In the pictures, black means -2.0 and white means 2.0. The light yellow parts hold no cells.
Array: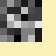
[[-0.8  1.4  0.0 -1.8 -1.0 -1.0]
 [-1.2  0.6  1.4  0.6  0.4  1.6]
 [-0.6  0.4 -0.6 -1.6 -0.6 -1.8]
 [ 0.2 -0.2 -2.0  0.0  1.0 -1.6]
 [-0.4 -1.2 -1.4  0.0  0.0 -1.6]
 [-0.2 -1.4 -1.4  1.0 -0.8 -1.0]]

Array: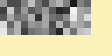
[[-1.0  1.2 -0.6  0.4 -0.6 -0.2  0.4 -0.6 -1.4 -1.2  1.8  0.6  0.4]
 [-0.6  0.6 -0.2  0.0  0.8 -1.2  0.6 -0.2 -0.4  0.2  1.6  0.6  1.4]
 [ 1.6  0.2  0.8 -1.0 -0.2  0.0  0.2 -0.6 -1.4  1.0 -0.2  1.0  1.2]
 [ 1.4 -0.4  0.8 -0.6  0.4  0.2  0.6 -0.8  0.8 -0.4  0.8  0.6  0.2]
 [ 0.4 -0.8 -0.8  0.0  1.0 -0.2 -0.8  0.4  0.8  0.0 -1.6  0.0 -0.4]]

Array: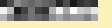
[[ 1.8  1.0 -1.6 -1.0 -0.2 -1.0 -1.2  0.8  1.8  0.6  2.0  1.2  1.0  1.6]
 [ 0.8  0.0 -0.8 -0.6 -0.2 -0.4 -0.6  0.2  0.6  0.2  0.4  0.4  0.0  0.6]
 [-1.4 -0.8  0.2 -0.2 -0.4 -0.2 -0.4 -0.6 -1.4 -0.8 -1.6 -1.2 -1.0 -1.2]]

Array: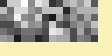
[[-1.2  1.2  1.2  2.0  0.2  1.6  1.2 -1.2 -0.8  0.6  1.0  0.4  1.2 -0.6]
 [ 0.4  0.2 -1.6 -0.4 -0.4 -1.4 -1.0  0.8  0.6  0.6 -0.8  0.0 -0.2 -1.0]
 [-0.2  0.0  1.8  0.2  0.0  1.2 -1.0 -1.6  0.6 -0.4  0.4 -0.4  0.6 -0.4]
 [ 1.0 -0.2  1.4  1.4  0.4  0.0  1.0  1.0  1.0 -1.4  0.2  0.8  0.8  0.8]
 [-0.2 -0.6 -0.8 -0.2 -0.2 -0.4 -0.8  1.6  1.4  0.4 -0.8  0.6 -0.6  0.2]
 [-0.8 -0.8  0.0  1.2  0.2  0.4 -0.6  1.2 -0.6 -1.0  0.0  0.4  0.0  1.0]]

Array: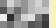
[[ 0.1  1.3  0.7  0.3  0.9  1.3  0.7]
 [-0.7  0.5 -0.3  0.3  0.9  1.1  1.1]
 [ 0.1 -0.3  0.5  0.3 -0.7 -0.5 -1.1]
 [ 1.7 -1.3  0.1  1.3  1.5 -0.1 -0.9]]

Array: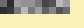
[[-1.3 -1.1 -0.1  0.9 -0.1  0.5 -0.5  0.1 -0.7 -0.3]
 [-0.3 -1.3  0.5  0.3  0.3 -0.1 -0.9 -0.7  0.9  0.5]]

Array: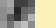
[[ 0.4  0.6 -1.0 -1.0 -0.6]
 [ 0.2  0.4 -1.4 -0.4 -0.2]
 [ 0.4 -0.2  0.6  1.0  0.2]
 [ 0.2 -0.6 -1.2 -0.2  0.8]]

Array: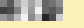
[[ 0.4  0.0  1.0  1.8  0.2  1.0 -1.4 -0.8  1.2]
 [ 0.0 -0.6  0.6  1.2  0.6  1.2 -0.4 -0.2  0.2]
 [-1.0 -0.8  0.0  1.4  0.4  1.8 -0.4 -0.6 -0.2]]
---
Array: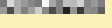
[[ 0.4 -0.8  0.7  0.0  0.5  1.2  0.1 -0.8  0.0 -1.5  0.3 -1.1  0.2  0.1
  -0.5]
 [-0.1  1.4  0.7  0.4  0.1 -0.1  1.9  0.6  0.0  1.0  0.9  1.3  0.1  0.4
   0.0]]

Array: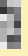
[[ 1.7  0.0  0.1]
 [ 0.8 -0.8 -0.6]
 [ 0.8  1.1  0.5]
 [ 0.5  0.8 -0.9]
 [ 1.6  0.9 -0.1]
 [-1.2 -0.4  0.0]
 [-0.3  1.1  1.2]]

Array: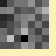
[[-0.7 -0.7 -0.5  0.4  0.1 -0.9 -0.2]
 [-0.2  1.0 -1.0 -2.0 -0.2 -0.4 -0.9]
 [-0.3 -0.8 -0.2  0.8 -0.4 -1.0 -0.1]
 [-1.2 -0.8 -0.5  0.1 -0.8 -0.1 -0.9]
 [-1.4 -1.2 -0.2  0.0  0.2 -0.8 -0.1]
 [ 0.0  0.1 -0.8 -0.5 -0.6  0.1  0.8]
 [-1.5 -0.6 -0.2 -0.2  0.3 -0.7 -0.2]]

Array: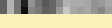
[[-0.5  0.8 -0.2 -1.8  0.1 -0.1 -0.5 -0.4  0.4  1.1  0.6  0.5  0.6  0.3
   0.1  0.5]
 [-0.5  0.8 -0.2 -1.5  0.3 -0.2 -0.6 -0.4  0.1  0.8  0.7  0.7  0.6  0.3
   0.4  0.6]]

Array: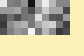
[[-0.7  0.0  0.4  0.2  1.8 -0.2  0.9  0.2 -1.1 -0.8]
 [-1.1  0.2  0.6  0.8 -0.1  0.6  1.1  1.3 -0.1 -1.0]
 [-0.9 -0.3 -0.8 -0.2 -0.1  1.5  0.3 -0.6 -0.7  0.4]
 [ 0.4  0.4  0.6 -0.2 -0.8  0.3  1.2  0.6  0.6 -0.9]
 [ 1.6  0.0 -0.1  0.3 -1.7  0.8  1.7  0.9  0.1  0.1]]

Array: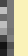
[[-1.5 -0.4]
 [-1.7 -0.7]
 [-0.9  0.0]
 [ 0.5 -0.2]
 [ 1.0 -0.1]
 [-0.3 -0.1]
 [ 1.0 -0.1]
 [-0.9 -0.1]]

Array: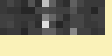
[[-1.2 -1.1 -1.1 -1.4 -1.0 -1.0 -0.5 -0.5 -1.0 -1.1  0.1 -1.0 -1.0 -1.2
  -1.1]
 [-1.0 -0.9 -1.1 -1.2 -1.0 -1.3  1.5 -0.9 -1.4 -1.1 -0.9 -0.9 -1.1 -1.1
  -1.0]
 [-1.0 -1.0 -1.1 -1.1 -1.1 -1.2  0.1 -0.4 -0.9 -1.3 -0.9 -0.9 -1.1 -1.0
  -1.0]
 [-1.1 -1.2 -1.2 -1.4 -1.4 -0.9 -0.8 -0.9 -1.0 -1.0 -0.7 -1.1 -1.1 -1.4
  -1.0]
 [-1.1 -0.9 -1.1 -1.3 -0.7 -1.3  1.0 -0.5 -1.1 -1.3 -0.5 -0.9 -1.1 -1.1
  -1.1]]

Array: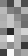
[[-1.0  1.9  0.2  0.6]
 [ 0.8  0.2  0.8 -1.1]
 [ 1.1  1.9  0.8  0.3]
 [-0.1 -1.4  0.9  1.3]
 [ 0.8  1.1  0.6 -0.3]
 [ 0.7  1.1  0.2 -0.2]
 [ 0.9  0.0 -0.2  0.8]
 [ 0.0 -0.9  1.0 -0.8]]

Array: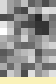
[[-0.6  1.2  0.7 -0.8  1.5  0.3  0.8  1.5]
 [ 0.7 -0.3  0.6 -0.5 -0.4  0.5 -0.4 -0.3]
 [-0.3  0.4  0.4  0.5  1.3 -0.2  0.8  1.2]
 [-0.6 -0.3  0.6  0.9  1.1 -0.7  0.2  0.2]
 [ 0.5  1.0 -0.2 -0.4 -0.3  0.3  1.0  1.3]
 [ 0.8  0.4  0.2  1.3  0.0  0.2  0.8  0.3]
 [ 2.0  1.2 -0.4  0.8  0.2 -1.1 -1.2  0.1]
 [ 1.6  0.9 -0.2 -0.8 -0.9 -1.2 -1.2 -0.1]
 [-0.8 -0.7  0.4  0.3 -0.7 -1.4  0.5 -0.3]
 [ 1.4  0.5 -0.6 -0.9  1.0  0.5  1.5  1.4]
 [ 1.4  0.5  0.2  1.0 -0.5 -0.1 -0.8 -0.2]]
